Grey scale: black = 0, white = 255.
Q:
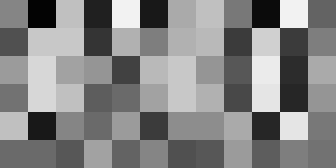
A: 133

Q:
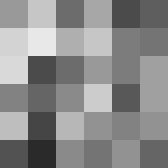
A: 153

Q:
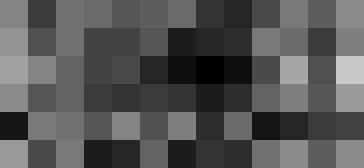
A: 132

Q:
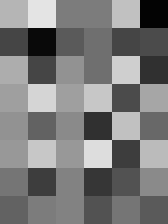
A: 181

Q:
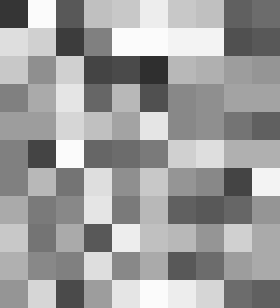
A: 53

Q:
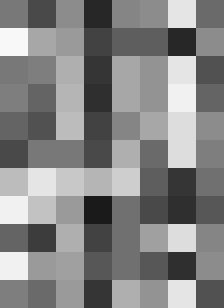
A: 120

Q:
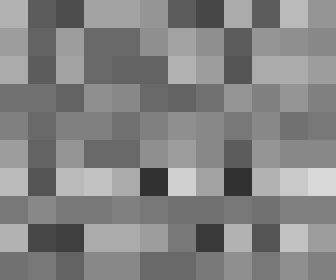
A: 178
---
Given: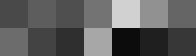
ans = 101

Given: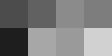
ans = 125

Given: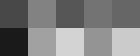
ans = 102

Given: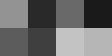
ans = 26

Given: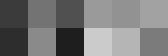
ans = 162

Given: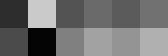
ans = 113

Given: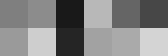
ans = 71

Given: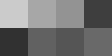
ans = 62
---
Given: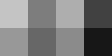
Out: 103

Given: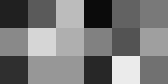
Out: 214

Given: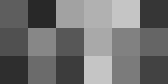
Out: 135

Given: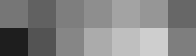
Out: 83

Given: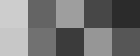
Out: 113

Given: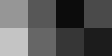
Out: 102
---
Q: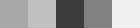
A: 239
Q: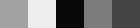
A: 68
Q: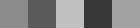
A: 162
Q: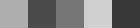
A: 56
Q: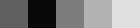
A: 223
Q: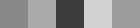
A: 155
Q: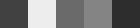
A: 45
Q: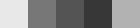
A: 178
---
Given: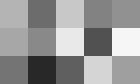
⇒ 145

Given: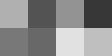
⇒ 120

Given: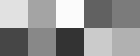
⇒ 123

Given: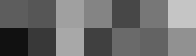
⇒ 71

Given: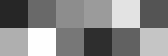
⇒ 227

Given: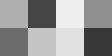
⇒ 108

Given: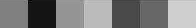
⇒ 73
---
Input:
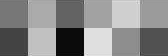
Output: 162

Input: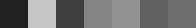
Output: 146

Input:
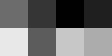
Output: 53

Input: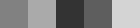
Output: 51

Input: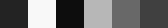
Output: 183

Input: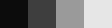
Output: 62

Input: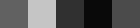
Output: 48

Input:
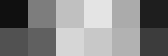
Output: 228
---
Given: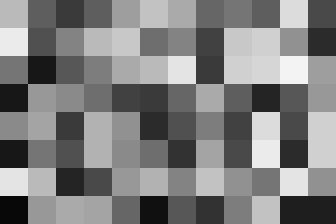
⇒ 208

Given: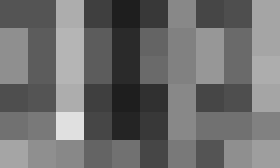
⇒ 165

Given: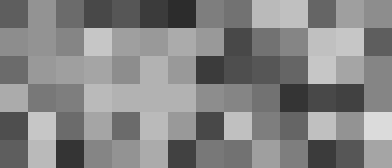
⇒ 133

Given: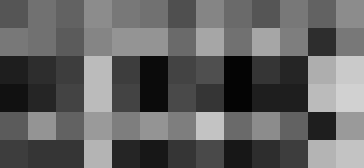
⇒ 209

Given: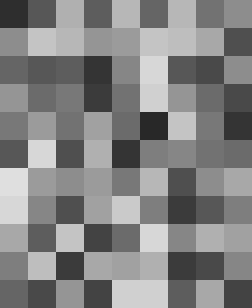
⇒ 161

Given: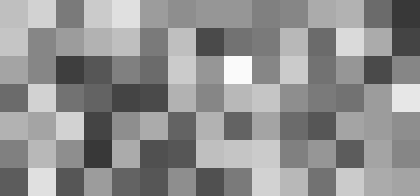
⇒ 142

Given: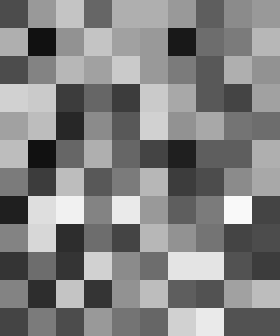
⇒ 60

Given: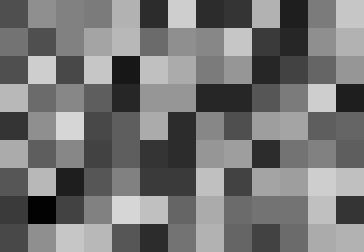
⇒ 192

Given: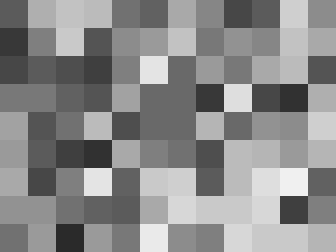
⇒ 97
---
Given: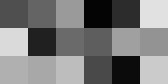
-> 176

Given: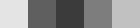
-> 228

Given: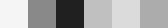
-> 245

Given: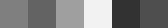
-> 127

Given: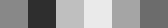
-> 136

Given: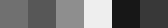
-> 112

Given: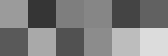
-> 89
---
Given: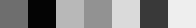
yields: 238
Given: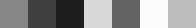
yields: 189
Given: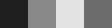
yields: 108
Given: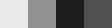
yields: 80
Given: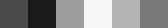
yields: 121
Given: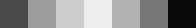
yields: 9
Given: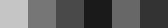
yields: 51
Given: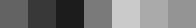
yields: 148
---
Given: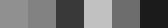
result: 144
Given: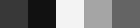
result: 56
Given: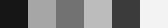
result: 22
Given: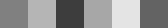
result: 128
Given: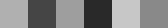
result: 176
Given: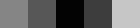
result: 133
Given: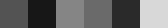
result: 83
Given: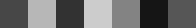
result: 71
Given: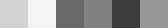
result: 210
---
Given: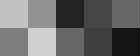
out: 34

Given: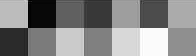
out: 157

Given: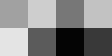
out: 206

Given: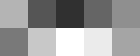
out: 48

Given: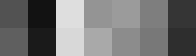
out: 155

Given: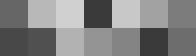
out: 200

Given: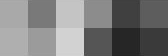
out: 140

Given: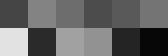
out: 76

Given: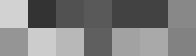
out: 66
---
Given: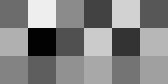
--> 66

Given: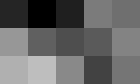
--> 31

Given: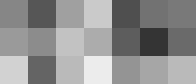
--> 79

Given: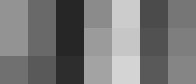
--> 204

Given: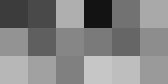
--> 19

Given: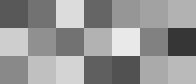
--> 150
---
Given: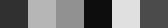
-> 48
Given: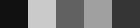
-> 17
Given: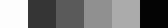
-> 253
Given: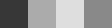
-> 55
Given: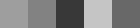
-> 158
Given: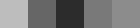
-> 189
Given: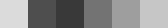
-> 219
